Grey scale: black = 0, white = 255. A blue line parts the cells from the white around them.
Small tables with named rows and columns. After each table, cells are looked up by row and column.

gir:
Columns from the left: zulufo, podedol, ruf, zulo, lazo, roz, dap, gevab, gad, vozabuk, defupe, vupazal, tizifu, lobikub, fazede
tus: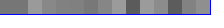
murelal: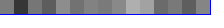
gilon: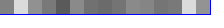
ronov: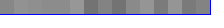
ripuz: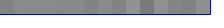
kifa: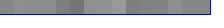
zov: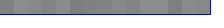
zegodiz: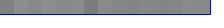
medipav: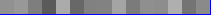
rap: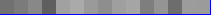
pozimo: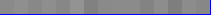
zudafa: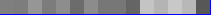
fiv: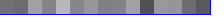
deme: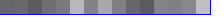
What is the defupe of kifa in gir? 130
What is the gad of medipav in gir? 164
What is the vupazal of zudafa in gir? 180
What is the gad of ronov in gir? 115
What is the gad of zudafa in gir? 119
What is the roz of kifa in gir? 118
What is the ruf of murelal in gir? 118
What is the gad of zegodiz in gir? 134
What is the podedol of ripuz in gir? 139
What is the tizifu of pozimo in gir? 126
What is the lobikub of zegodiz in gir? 138
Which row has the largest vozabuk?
murelal

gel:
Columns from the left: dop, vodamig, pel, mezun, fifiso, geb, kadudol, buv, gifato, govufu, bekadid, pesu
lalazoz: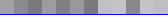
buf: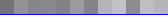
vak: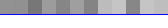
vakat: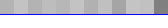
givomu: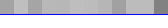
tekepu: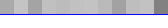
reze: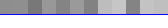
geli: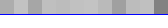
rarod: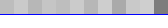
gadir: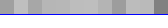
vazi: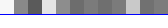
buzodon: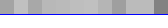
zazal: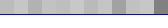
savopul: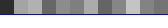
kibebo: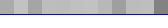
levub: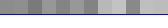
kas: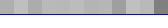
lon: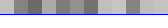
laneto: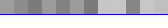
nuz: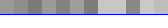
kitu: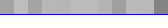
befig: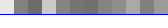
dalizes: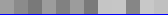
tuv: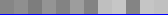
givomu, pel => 165
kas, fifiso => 184
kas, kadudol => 180
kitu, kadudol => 187
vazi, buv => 111
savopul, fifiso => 140
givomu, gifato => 161
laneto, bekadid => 199
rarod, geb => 203
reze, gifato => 198
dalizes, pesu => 192
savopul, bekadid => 131
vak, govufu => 135
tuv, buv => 191
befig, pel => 108
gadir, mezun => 182
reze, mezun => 152

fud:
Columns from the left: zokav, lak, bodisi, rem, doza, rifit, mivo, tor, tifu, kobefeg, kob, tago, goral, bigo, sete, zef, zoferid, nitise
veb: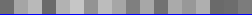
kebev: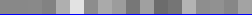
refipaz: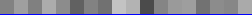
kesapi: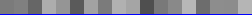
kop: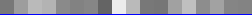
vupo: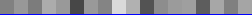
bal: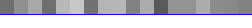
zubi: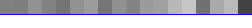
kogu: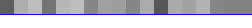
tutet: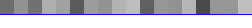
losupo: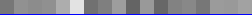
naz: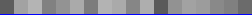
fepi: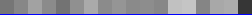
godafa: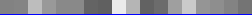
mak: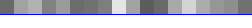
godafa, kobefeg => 181
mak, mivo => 113
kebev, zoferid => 135
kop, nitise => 131
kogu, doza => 183
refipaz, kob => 75
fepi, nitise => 54
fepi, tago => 135
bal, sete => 172
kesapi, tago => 121
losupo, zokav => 119
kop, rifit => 130
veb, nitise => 124
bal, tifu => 183
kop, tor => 100
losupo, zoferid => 153
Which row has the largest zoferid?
zubi

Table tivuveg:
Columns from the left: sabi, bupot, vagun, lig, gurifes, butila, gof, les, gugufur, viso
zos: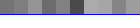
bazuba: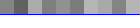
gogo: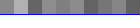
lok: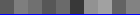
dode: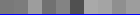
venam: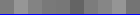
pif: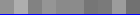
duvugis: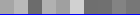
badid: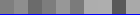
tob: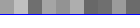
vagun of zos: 149
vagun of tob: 111
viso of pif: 113
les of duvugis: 112
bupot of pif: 174
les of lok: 161
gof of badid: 173
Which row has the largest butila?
duvugis

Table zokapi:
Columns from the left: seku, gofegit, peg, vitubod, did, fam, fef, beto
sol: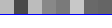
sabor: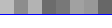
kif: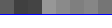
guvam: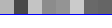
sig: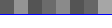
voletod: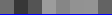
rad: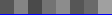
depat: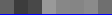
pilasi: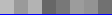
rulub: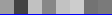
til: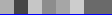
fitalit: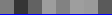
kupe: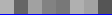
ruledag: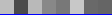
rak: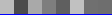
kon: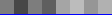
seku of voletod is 110
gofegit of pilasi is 154
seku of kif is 93
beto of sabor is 103
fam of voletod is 146
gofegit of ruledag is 74
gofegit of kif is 64
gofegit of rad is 132
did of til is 166
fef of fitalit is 154
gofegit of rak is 75
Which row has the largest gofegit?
pilasi

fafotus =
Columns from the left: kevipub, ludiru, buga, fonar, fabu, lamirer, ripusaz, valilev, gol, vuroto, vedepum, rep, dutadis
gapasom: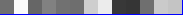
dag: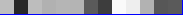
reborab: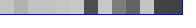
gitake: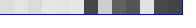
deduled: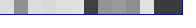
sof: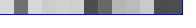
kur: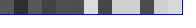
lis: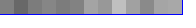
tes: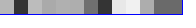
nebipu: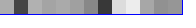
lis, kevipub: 128
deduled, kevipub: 220
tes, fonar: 170
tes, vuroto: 241
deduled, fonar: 218
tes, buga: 188
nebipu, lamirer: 160

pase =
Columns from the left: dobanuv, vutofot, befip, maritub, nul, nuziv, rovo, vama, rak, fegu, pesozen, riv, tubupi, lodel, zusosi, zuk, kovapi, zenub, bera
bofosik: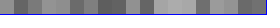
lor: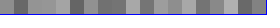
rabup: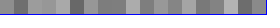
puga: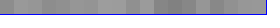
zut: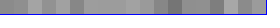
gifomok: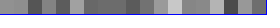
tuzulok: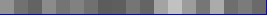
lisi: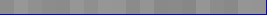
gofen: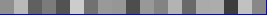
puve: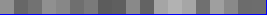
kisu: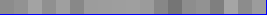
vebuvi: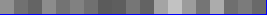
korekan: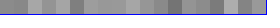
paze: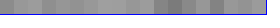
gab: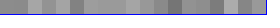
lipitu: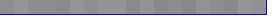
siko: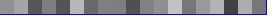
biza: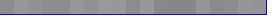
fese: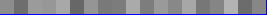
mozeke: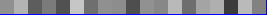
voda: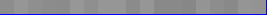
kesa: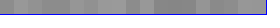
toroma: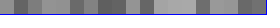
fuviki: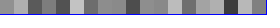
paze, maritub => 143
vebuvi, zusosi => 117
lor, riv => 157
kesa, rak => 154
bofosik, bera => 113
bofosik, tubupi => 172
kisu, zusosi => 146
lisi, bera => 148
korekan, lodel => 148
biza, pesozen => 152
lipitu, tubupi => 140
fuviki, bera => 128
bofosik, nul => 142

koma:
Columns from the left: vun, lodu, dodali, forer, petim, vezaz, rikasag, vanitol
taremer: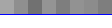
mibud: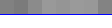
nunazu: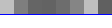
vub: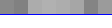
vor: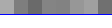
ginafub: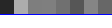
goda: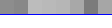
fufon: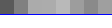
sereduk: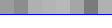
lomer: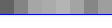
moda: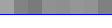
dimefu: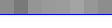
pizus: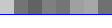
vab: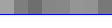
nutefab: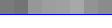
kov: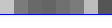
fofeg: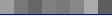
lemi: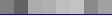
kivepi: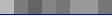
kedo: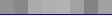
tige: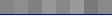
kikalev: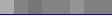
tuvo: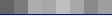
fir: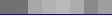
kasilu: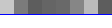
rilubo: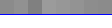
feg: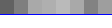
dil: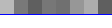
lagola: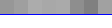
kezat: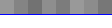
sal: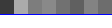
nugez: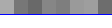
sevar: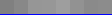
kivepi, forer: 132
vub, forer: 177
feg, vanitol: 158
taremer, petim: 126
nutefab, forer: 158
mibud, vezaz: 154
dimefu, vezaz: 164
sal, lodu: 171
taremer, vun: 166
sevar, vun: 128

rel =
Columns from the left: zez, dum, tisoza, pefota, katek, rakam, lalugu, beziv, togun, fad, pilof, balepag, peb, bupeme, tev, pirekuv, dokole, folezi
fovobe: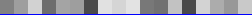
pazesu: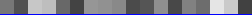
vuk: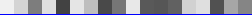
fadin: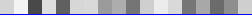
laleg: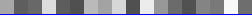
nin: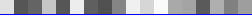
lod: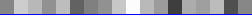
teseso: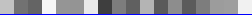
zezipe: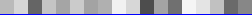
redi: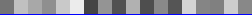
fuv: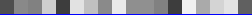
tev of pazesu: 109
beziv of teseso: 62
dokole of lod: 79
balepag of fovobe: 113
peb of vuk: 97
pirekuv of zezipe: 193
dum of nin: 86
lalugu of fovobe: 74
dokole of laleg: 248
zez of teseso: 194
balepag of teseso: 90
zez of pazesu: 119
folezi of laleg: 110
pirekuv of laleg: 121
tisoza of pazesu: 199

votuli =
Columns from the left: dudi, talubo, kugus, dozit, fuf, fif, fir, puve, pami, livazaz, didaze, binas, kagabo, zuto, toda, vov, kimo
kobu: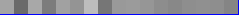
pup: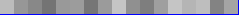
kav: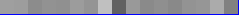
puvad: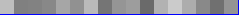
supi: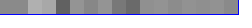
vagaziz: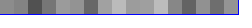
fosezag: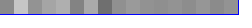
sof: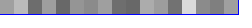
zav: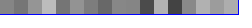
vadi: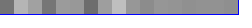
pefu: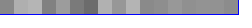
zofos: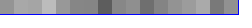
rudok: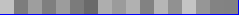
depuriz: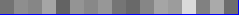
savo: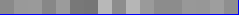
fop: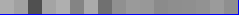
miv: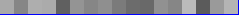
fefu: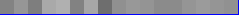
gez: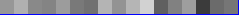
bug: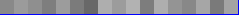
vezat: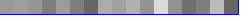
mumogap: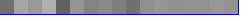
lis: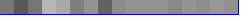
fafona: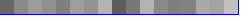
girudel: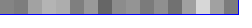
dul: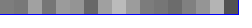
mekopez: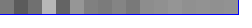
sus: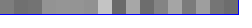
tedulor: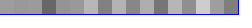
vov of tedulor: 158
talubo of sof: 187
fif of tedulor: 153
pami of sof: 110
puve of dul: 160
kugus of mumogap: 152
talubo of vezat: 157
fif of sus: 148
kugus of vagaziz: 81
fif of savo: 120
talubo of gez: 176
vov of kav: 171
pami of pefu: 151
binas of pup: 159
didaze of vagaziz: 159
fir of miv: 134
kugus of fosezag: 147
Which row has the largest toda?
girudel

